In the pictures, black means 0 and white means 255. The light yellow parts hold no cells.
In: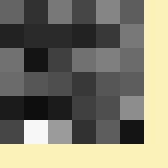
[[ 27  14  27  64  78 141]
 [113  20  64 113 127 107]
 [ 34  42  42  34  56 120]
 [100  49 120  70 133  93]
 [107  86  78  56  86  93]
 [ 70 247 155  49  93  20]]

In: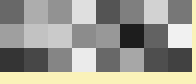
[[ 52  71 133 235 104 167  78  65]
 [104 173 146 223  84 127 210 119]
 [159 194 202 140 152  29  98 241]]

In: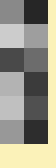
[[137  38]
 [152  45]
 [179  59]
 [192  80]
 [ 73 108]
 [204 158]]

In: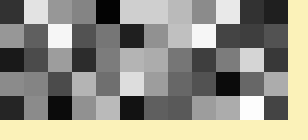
[[ 25  75 157  44 124 180 172 118  62 124 213  56]
 [151  95 246  82 118  31 145 192 246  68  62  82]
 [139 132  75 180 111 221 157 103  82  11 103 172]
 [ 37 139  11 145 186  18  95  89 157 172 253  68]
 [ 50 227 151 132   3 207 207 186 139 233  50  31]]

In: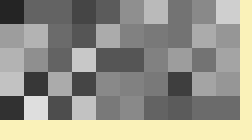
[[194  55 171  69 137 129 121  62 164 150]
 [ 36  99  99  69  91 143 186 115 137 207]
 [179 143  99 200  85  85 129 157 115 164]
 [157 179 107  85 171 129 121 115 171 150]
 [ 49 222  77 194 121 137  99  91 107 107]]

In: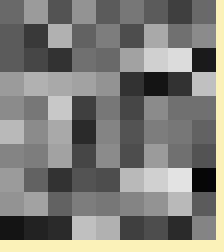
[[ 20  34  42 192 177  63  77  42 132]
 [ 91  57 177  98 125  77 169 112 139]
 [ 91  70  50 112 105 162 208 220  26]
 [155  98  50  83  77 185 208 227   6]
 [139 119 200  63 119  70 139 112 112]
 [132 125 162  70 139  77 155 112  83]
 [185 139 169  42 132  83 125 119  98]
 [105 155  83 147  91 119  91  63 105]
 [147 162  98 125 119 132 147 185  91]
 [155 177 169 162 147  50  20  50 192]]

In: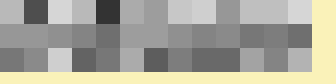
[[185  78 214 185  51 171 157 199 207 151 191 191 214]
 [119 138 207  99 119 171  93 125 105 105 163 132 179]
 [151 151 144 132 111 157 157 144 132 138 119 125 111]]

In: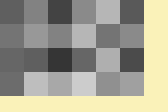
[[102  95  53 102 175  75]
 [ 95 130  67 138 182  89]
 [116 152 130 182 116 138]
 [108 190 168 204 144 160]]
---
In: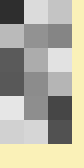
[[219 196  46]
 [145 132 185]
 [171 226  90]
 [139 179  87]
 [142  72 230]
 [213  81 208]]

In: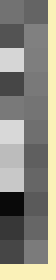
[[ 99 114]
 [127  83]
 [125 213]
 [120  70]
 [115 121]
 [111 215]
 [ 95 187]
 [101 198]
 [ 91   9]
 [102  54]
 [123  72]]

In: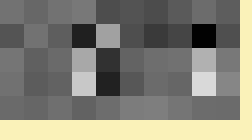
[[103 114 120  77  83  76  90 108  93 114]
 [114  94  32 161  78  58  69   2  79  84]
 [ 96 106 168  49  99 110 113 177 120 117]
 [ 92  98 200  33  87 107 102 217 134 113]
 [102 111  98 109 124 126 117 108 107 106]]

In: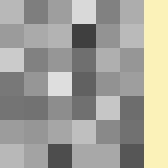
[[126 158 217 129 173 184]
 [170 179  63 147 186 155]
 [129 150 111 175 150 203]
 [150 222  97 146 158 120]
 [114 141 112 198 109 116]
 [150 166 191 137 113 156]
 [163  77 168 168  86 184]]

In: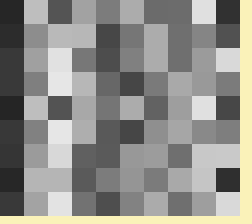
[[190  84 162 124 172 107 108 224  49  38]
 [141 185 183  71 118 172 111 133  81  44]
 [160 225 119  77 128 172 111 155 217  57]
 [127 230 183 103  70 122 169 153 123  57]
 [190  83 168 117 172  98 158 224  71  37]
 [129 230 174  89  70 143 166 137 126  56]
 [155 216  96  90 152 156 111 200 201  53]
 [181 181  90 124 149 123 169 197  47  39]
 [163 227 114  78 130 171 111 158 217  57]]

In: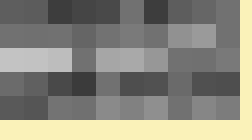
[[ 92  61  69  73 113  61  93 102 113  94]
 [112 113 101 114 122 113 145 154 113 113]
 [194 189 113 166 169 151 113 112 121 195]
 [ 96  73  59 113  78  81 106  80  78 107]
 [ 85 115 112 138 129 143 113 134 124  89]]
